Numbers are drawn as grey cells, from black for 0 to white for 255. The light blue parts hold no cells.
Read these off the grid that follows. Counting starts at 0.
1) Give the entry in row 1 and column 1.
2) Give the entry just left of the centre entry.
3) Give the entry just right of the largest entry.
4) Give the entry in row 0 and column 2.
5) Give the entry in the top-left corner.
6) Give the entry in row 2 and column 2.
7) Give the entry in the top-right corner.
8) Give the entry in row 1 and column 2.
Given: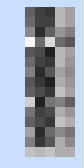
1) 65
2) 55
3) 107
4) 55
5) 97
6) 97
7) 161
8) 65

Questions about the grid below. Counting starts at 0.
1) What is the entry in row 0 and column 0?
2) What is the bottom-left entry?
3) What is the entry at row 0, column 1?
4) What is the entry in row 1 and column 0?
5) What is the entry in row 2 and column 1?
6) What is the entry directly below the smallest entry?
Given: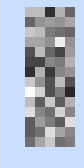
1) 188
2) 112
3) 188
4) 102
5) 188
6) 177
